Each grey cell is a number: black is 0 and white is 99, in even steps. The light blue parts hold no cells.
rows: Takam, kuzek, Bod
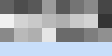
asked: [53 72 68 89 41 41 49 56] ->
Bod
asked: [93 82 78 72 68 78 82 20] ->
kuzek

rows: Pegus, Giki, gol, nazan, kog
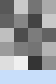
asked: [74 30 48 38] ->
gol
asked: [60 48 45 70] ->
nazan

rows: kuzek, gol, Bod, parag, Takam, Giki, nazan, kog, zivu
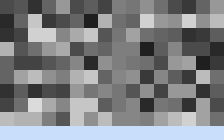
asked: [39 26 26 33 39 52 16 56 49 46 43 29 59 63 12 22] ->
Takam
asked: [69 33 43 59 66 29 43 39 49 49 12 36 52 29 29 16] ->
parag
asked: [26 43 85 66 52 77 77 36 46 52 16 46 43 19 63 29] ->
kog
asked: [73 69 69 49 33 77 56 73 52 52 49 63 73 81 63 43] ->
zivu
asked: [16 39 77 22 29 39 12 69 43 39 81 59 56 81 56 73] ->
gol
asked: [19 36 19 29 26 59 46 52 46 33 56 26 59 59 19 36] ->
nazan

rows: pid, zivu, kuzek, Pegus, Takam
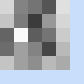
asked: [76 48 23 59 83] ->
zivu
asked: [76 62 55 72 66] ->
Takam
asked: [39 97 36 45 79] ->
kuzek
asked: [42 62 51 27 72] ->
Pegus

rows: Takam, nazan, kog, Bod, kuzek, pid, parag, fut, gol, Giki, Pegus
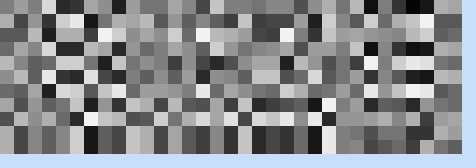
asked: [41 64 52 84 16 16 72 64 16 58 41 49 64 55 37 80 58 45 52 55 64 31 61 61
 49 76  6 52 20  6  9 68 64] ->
Bod
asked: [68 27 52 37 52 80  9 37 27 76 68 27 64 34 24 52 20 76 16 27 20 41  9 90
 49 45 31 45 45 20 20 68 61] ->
Giki
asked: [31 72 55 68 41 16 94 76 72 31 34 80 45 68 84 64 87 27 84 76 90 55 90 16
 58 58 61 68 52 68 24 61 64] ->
gol
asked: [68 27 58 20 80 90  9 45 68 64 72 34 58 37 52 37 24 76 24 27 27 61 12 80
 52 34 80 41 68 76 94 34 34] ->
nazan
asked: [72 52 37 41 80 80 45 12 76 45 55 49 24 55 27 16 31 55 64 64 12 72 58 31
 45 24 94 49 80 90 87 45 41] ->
kuzek

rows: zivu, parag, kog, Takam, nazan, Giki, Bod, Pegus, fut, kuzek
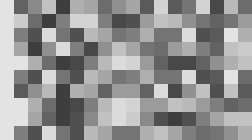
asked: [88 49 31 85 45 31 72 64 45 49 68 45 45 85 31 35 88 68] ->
kog
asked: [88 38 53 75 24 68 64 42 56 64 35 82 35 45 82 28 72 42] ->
zivu

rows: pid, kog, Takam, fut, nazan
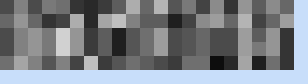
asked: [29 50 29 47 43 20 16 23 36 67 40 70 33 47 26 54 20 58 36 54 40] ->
pid
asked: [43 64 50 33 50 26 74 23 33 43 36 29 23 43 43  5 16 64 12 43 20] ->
nazan

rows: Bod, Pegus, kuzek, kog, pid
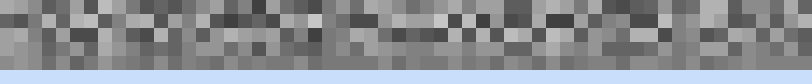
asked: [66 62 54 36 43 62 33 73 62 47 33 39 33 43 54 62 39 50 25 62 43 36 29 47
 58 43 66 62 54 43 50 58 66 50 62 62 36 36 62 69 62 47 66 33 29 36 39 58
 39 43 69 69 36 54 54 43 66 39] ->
Bod
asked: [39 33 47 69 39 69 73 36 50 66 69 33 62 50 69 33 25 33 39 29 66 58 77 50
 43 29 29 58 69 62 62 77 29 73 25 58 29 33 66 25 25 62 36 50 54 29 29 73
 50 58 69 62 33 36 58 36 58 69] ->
Pegus
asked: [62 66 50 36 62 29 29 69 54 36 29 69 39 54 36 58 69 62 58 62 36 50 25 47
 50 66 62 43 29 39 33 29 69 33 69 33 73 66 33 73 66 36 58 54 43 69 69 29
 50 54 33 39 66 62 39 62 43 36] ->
kuzek
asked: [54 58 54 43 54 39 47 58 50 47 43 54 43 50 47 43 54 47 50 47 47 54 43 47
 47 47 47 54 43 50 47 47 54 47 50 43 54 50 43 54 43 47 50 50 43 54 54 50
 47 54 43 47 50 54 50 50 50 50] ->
pid

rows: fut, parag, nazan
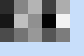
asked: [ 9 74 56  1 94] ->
parag
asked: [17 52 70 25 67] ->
fut

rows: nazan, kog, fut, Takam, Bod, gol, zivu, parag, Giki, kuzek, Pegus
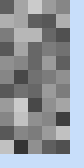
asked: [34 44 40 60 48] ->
zivu
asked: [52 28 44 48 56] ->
gol
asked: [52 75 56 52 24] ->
Giki

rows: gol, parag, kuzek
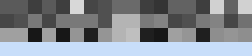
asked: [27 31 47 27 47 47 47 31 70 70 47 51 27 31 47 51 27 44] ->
parag
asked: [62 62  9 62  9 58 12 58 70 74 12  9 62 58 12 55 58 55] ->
kuzek

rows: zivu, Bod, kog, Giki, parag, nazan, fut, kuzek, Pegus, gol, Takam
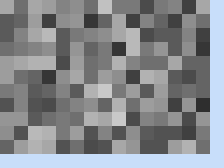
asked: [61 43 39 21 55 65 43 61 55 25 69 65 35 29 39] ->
nazan
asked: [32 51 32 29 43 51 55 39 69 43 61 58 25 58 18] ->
kuzek
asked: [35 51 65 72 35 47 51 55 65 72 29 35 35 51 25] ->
kog
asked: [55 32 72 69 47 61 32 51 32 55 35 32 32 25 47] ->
gol

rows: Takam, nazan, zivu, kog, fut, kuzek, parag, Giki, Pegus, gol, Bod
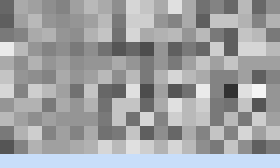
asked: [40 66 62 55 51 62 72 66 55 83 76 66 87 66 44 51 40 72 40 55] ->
Takam
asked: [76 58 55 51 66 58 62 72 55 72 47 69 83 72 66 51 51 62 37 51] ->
kuzek
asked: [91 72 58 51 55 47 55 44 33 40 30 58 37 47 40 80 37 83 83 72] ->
kog
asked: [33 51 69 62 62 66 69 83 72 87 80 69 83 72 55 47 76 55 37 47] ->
Bod
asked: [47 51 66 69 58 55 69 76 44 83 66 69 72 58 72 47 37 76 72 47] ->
zivu
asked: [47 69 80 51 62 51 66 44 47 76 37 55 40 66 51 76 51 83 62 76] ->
gol
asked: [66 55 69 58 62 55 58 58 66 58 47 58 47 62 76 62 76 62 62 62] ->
fut

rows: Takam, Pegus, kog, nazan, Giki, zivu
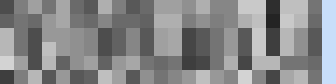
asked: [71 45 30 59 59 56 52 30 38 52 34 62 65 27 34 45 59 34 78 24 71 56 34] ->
kog
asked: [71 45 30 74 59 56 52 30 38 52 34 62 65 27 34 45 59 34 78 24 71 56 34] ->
nazan
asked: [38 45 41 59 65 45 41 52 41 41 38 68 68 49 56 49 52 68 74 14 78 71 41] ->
Pegus
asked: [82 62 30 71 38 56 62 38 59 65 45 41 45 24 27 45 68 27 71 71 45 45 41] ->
Giki

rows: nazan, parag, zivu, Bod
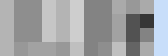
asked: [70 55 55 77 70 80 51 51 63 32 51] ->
zivu
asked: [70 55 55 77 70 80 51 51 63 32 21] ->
parag
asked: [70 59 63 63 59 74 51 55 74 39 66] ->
Bod
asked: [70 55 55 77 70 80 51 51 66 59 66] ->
nazan

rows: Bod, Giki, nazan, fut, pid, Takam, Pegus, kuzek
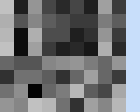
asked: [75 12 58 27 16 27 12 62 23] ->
Bod
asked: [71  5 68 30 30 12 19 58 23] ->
nazan
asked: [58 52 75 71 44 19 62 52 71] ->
kuzek
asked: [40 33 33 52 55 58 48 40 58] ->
pid

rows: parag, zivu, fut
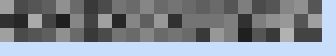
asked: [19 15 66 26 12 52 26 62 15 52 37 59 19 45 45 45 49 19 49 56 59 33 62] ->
zivu
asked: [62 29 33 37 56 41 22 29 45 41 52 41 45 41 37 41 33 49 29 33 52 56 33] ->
parag
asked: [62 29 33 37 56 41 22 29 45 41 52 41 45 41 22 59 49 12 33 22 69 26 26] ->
fut

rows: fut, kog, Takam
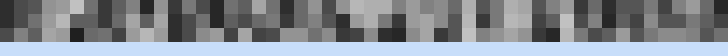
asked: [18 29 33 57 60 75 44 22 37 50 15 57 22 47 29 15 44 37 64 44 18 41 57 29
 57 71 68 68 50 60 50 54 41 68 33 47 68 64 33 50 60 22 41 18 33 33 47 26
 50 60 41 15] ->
fut
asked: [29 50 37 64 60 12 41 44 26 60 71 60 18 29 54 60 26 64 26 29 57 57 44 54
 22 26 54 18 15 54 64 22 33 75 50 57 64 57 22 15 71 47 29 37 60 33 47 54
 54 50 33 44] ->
Takam

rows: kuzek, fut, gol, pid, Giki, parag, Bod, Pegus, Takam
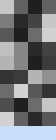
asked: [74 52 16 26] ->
pid
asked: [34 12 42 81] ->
gol

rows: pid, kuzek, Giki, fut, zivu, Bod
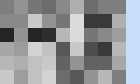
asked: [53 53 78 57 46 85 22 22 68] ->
kuzek
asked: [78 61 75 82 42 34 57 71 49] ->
Bod

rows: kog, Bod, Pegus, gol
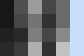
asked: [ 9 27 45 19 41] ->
Bod
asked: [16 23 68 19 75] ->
gol
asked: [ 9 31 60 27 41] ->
kog
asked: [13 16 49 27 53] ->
Pegus

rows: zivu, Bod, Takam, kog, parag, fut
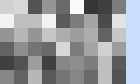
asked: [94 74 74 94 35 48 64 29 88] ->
Bod
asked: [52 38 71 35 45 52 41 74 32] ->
fut
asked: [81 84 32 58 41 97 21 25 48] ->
zivu

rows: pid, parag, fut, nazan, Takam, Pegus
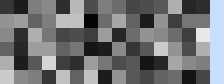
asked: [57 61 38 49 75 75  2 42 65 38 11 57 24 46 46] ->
parag
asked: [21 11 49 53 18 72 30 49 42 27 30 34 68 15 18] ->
pid
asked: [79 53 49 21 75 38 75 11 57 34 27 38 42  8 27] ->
Pegus
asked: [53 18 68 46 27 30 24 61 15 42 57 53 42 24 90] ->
fut
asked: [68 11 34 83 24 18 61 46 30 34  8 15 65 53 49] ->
Takam

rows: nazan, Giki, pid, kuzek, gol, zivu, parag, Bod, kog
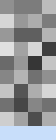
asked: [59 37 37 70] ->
pid
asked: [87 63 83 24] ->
kuzek
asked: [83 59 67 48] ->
Giki
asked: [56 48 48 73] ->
nazan
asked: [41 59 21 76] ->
gol
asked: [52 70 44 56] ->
zivu

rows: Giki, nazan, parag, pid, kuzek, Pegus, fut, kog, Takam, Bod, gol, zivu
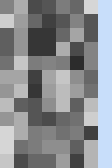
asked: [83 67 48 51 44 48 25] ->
Bod
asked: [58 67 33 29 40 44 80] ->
Takam
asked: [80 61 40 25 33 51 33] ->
nazan

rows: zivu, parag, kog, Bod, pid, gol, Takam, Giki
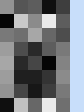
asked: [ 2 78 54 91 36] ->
parag
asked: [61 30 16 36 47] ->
Bod
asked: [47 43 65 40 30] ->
kog
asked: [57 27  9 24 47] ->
Takam

